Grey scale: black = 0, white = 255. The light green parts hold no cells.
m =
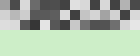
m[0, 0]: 161
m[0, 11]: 66
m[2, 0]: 221
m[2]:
[221, 218, 87, 54, 228, 87, 64, 200, 114, 81, 83, 111, 213, 230]
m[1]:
[210, 184, 205, 88, 90, 94, 219, 64, 196, 212, 163, 210, 66, 217]
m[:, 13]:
[74, 217, 230]
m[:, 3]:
[107, 88, 54]
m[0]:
[161, 75, 217, 107, 76, 78, 66, 224, 216, 66, 216, 66, 179, 74]
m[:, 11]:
[66, 210, 111]

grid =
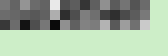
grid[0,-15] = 120
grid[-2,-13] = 95
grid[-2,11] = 47
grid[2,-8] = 96
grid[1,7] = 78
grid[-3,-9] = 79
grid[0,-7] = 53
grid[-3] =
[120, 100, 148, 107, 99, 233, 79, 93, 53, 95, 144, 91, 116, 84, 107]
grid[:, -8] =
[93, 78, 96]
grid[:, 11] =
[91, 47, 89]
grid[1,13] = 92

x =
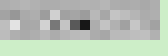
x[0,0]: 174
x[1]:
[163, 151, 170, 174, 157, 208, 161, 165, 156, 184, 167, 196, 189, 181, 172, 175]
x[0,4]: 173
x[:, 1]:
[177, 151, 227, 175]
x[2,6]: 196
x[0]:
[174, 177, 181, 177, 173, 173, 176, 175, 178, 177, 182, 173, 171, 173, 169, 174]
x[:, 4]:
[173, 157, 210, 183]
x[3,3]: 174
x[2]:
[190, 227, 168, 169, 210, 120, 196, 89, 23, 173, 195, 177, 161, 198, 175, 162]
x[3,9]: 172
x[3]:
[188, 175, 170, 174, 183, 172, 181, 186, 188, 172, 167, 186, 186, 190, 191, 177]

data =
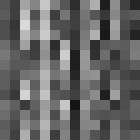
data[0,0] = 84
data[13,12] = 84
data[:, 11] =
[142, 136, 162, 155, 96, 51, 67, 98, 130, 160, 49, 87, 117, 125]
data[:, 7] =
[45, 62, 64, 52, 54, 30, 30, 36, 56, 63, 21, 41, 45, 55]
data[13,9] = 83
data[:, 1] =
[62, 63, 54, 59, 76, 93, 88, 78, 67, 56, 95, 82, 71, 65]
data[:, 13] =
[36, 92, 54, 35, 121, 125, 93, 60, 79, 56, 98, 96, 64, 94]
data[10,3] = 96
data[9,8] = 112
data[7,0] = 94
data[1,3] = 79
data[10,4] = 156
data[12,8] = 133
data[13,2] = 174
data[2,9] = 137
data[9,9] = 140
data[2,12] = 75
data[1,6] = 118
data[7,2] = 114
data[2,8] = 110
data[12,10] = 55
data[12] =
[92, 71, 146, 111, 180, 103, 122, 45, 133, 134, 55, 117, 74, 64]
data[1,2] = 191
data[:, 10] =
[30, 56, 28, 25, 90, 110, 89, 61, 58, 30, 102, 82, 55, 66]
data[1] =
[91, 63, 191, 79, 172, 61, 118, 62, 117, 86, 56, 136, 85, 92]
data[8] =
[93, 67, 176, 93, 175, 72, 118, 56, 124, 102, 58, 130, 82, 79]
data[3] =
[79, 59, 185, 133, 201, 125, 74, 52, 122, 176, 25, 155, 68, 35]
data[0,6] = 85
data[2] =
[78, 54, 217, 106, 191, 81, 77, 64, 110, 137, 28, 162, 75, 54]
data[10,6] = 198

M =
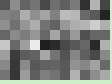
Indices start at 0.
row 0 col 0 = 84
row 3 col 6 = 103
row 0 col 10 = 69
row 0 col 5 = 111
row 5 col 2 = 92
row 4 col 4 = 31
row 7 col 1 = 54
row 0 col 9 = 179
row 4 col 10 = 177
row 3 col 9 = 102
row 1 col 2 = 174
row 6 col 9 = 162
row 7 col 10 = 169
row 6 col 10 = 105
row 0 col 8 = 48
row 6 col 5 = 99
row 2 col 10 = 175
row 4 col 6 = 73
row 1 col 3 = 143
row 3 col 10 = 102
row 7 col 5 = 114
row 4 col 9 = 40
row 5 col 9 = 73
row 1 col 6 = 188
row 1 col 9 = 90
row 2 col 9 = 206
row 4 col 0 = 199
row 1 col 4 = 164

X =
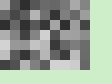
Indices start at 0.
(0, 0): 174
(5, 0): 191
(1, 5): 52
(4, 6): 104
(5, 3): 109
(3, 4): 208
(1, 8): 157
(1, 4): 112
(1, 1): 71
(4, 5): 57
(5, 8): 107
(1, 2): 93
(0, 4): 106
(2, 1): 103
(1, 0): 104
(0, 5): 103
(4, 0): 211
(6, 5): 210
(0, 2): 46

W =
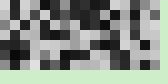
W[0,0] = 214
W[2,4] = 32
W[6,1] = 30
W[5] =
[66, 9, 27, 195, 125, 199, 16, 26, 36, 199, 181, 57, 37, 190, 188, 200]
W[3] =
[200, 43, 187, 181, 35, 21, 45, 159, 209, 196, 137, 56, 203, 51, 197, 200]
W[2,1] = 205
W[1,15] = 97
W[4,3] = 190
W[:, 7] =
[37, 41, 194, 159, 160, 26, 193]
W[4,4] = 206
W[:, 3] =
[172, 68, 190, 181, 190, 195, 224]
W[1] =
[194, 40, 199, 68, 207, 40, 81, 41, 34, 47, 173, 20, 169, 22, 193, 97]
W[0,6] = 147
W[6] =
[141, 30, 171, 224, 48, 96, 29, 193, 180, 184, 203, 75, 40, 171, 28, 142]
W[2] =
[128, 205, 31, 190, 32, 197, 128, 194, 30, 49, 14, 157, 187, 71, 199, 213]
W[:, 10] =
[33, 173, 14, 137, 17, 181, 203]
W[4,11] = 29
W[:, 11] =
[210, 20, 157, 56, 29, 57, 75]

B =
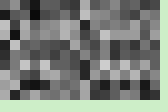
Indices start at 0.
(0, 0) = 104
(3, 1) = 18
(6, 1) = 122
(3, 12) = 154
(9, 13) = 123
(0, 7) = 56
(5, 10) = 129
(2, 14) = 96
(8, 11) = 94
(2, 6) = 175
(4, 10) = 127
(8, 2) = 30
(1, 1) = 89
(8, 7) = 114
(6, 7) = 76
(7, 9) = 153
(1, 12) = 83
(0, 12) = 89
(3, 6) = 179
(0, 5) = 92
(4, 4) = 84
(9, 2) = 117
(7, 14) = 98
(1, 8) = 190
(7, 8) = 38
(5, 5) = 63
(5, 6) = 98
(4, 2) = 91
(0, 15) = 72
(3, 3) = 121
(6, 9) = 124
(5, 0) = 46
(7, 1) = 133
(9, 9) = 55
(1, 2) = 99
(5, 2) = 109
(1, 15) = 117

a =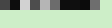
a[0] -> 69
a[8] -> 11
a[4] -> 181
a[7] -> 15
